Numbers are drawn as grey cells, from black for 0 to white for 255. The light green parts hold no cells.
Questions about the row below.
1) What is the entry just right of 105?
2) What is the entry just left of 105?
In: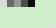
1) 151
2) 219

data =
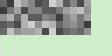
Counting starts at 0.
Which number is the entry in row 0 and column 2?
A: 192
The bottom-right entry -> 145
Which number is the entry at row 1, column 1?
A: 119
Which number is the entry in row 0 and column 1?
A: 61
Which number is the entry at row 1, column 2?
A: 161
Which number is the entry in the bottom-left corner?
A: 105
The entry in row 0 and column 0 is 105
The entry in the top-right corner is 161
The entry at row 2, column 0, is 145
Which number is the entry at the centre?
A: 133
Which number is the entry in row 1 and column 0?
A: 61
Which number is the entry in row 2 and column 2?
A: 105

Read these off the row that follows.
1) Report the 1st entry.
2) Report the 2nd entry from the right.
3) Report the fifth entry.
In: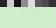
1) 36
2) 74
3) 222

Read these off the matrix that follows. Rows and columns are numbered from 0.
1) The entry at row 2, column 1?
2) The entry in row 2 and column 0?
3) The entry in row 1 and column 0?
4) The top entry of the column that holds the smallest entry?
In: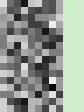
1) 168
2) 152
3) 182
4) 80

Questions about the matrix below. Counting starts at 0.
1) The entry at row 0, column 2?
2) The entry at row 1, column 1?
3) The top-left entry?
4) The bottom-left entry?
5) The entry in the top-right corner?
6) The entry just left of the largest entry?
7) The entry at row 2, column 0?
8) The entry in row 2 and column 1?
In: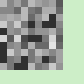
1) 162
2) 135
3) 186
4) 174
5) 89
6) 105
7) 162
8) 174

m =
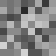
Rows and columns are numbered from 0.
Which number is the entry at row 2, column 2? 85
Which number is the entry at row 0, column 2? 127
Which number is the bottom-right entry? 168
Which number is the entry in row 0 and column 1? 115
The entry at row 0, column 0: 127
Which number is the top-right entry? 153
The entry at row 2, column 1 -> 72
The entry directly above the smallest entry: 85
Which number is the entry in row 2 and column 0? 100
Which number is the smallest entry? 41

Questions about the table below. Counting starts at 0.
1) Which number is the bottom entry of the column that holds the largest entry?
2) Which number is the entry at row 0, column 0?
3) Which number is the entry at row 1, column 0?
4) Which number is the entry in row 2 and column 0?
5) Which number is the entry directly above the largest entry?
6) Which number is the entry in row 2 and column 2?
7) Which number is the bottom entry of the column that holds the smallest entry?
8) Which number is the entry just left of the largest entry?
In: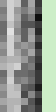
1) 179
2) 153
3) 125
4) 137
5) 194
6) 166
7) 57
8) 109

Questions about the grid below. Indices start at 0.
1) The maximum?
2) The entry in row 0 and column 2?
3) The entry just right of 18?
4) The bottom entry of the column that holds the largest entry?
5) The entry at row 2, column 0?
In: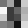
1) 247
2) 33
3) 219
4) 132
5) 203

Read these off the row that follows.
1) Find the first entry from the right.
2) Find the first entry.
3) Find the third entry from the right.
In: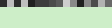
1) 105
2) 45
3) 75

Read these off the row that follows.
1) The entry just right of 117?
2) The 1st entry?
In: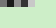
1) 26
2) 117

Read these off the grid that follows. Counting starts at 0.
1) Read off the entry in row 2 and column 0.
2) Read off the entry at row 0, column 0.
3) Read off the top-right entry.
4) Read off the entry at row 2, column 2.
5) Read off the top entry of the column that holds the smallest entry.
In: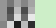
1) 149
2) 149
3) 163
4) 217
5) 163

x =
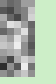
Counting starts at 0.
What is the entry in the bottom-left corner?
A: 144
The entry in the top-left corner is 129
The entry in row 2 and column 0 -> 171
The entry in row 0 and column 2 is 115
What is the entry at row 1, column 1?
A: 72
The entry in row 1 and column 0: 87
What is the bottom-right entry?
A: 144
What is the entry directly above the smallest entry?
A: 129
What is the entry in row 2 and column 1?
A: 103
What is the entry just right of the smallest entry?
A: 144
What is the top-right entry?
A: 158
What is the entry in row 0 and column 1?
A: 103
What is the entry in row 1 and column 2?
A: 115
